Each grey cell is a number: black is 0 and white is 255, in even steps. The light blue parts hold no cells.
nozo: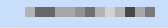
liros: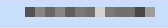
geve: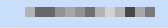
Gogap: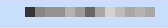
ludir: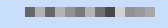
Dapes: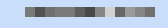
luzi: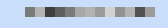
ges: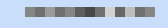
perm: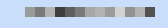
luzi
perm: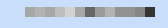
Gogap
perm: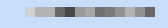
ludir
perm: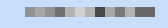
geve
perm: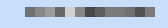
Dapes
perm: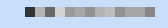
Gogap
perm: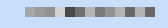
ludir

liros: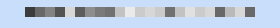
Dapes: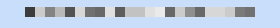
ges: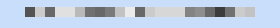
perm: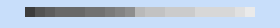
liros
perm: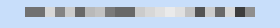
ges
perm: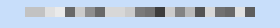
Dapes
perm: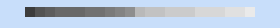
Dapes

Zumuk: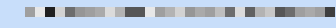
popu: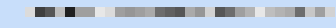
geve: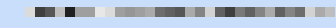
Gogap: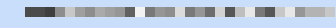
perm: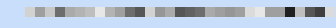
popu
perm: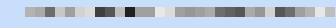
popu
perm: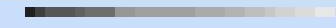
popu

